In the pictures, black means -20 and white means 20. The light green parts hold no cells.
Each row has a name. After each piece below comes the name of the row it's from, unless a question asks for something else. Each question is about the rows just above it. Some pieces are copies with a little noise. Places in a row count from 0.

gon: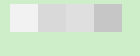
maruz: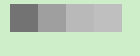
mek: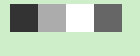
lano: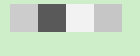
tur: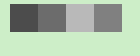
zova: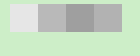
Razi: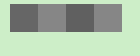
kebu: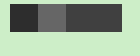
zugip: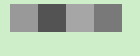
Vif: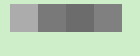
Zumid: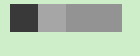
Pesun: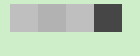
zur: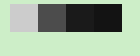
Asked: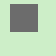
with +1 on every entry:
[-2]
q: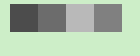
tur
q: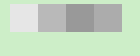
zova
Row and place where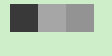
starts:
Zumid, 0
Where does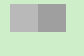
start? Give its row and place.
zova, 1

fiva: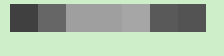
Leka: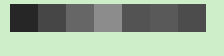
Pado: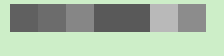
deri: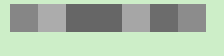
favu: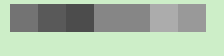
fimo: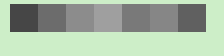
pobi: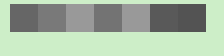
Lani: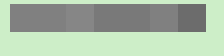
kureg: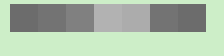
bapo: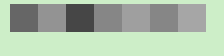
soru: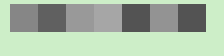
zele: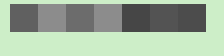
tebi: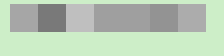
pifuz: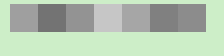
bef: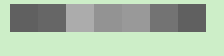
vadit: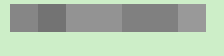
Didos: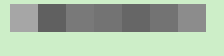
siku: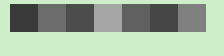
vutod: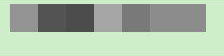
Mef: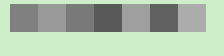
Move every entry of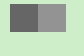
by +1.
[-3  4]
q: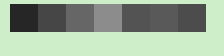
Leka
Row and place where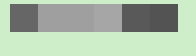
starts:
fiva, 1

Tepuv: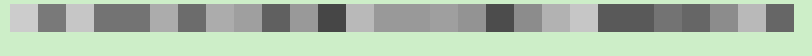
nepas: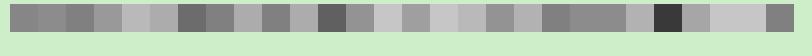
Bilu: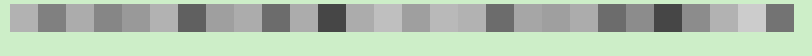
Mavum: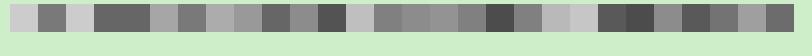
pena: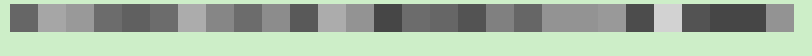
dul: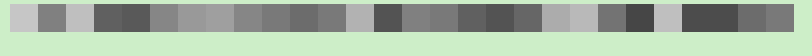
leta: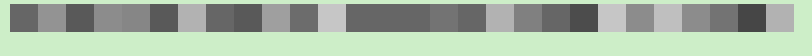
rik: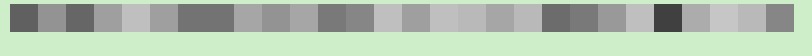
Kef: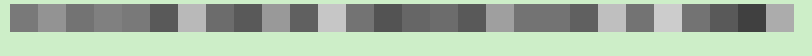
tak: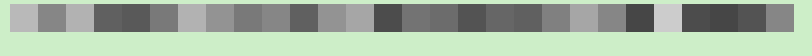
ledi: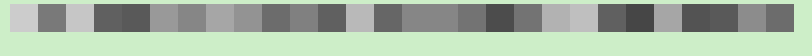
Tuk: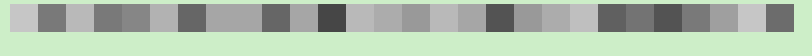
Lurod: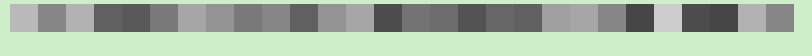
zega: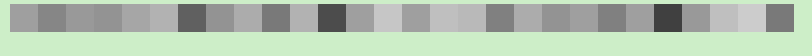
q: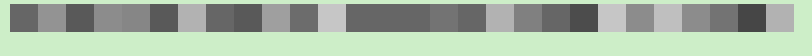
leta
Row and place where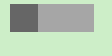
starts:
Tuk, 6
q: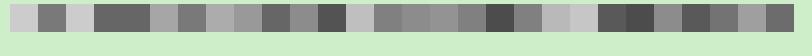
Mavum
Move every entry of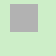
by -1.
[7]
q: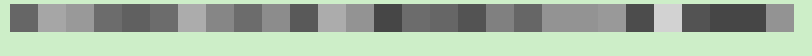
pena

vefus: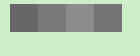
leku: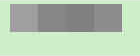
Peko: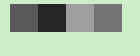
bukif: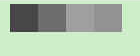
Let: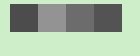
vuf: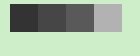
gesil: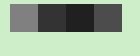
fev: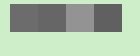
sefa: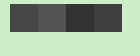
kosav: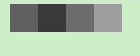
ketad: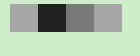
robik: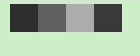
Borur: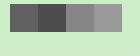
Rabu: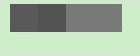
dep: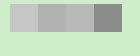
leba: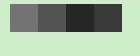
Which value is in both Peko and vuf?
[-6]
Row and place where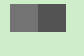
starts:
leba, 0
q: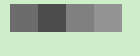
Borur
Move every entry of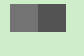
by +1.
[-1 -6]
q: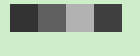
robik
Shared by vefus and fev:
[-4]

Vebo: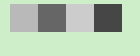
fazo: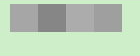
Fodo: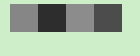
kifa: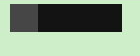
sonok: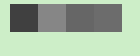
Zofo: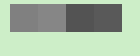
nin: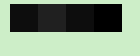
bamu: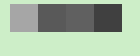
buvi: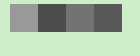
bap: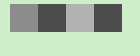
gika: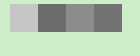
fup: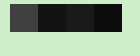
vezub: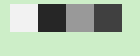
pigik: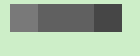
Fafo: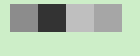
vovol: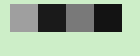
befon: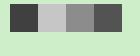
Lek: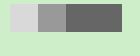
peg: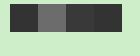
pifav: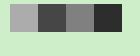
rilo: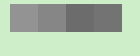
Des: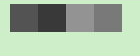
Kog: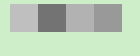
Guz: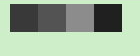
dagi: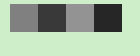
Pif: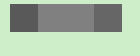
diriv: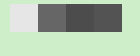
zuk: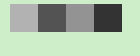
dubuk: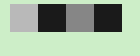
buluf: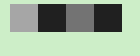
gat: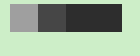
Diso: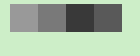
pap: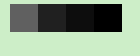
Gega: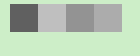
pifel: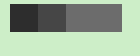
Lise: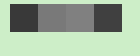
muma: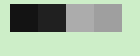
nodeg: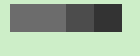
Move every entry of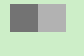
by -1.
[-3  7]
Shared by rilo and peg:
[-3]
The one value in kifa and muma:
[-17]
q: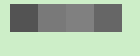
Pif
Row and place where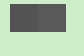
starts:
Zofo, 2
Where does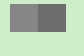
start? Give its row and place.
rilo, 1
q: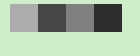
pifav

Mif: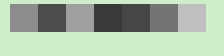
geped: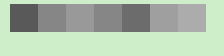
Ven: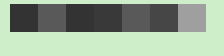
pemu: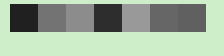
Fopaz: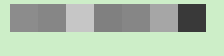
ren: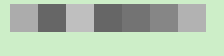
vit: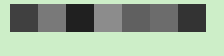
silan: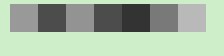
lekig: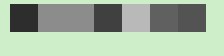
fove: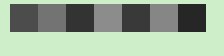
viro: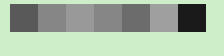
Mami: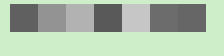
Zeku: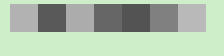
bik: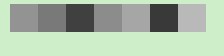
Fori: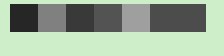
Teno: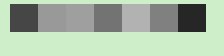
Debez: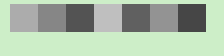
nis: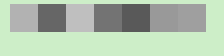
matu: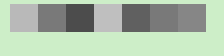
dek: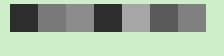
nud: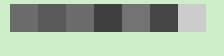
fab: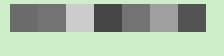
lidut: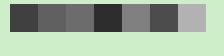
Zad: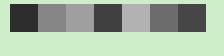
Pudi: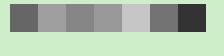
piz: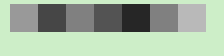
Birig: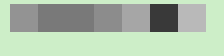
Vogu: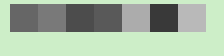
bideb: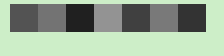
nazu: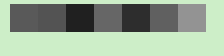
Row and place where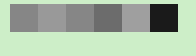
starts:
viro, 1
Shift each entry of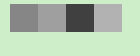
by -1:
[  0   4 -11   7]

